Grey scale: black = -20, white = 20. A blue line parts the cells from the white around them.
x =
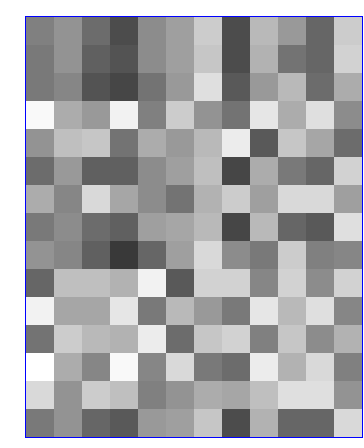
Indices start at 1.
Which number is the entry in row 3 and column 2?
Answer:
1
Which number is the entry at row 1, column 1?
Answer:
0
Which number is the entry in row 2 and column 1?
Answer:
-1
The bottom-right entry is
14
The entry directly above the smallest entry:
-5
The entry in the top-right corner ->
12
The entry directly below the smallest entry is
8
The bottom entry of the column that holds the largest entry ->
-1
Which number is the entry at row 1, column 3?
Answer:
-3
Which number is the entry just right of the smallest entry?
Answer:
-4
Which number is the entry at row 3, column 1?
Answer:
-1
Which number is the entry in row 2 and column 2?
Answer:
3
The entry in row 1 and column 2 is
3
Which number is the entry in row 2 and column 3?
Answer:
-5
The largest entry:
20
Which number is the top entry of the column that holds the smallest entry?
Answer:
-8
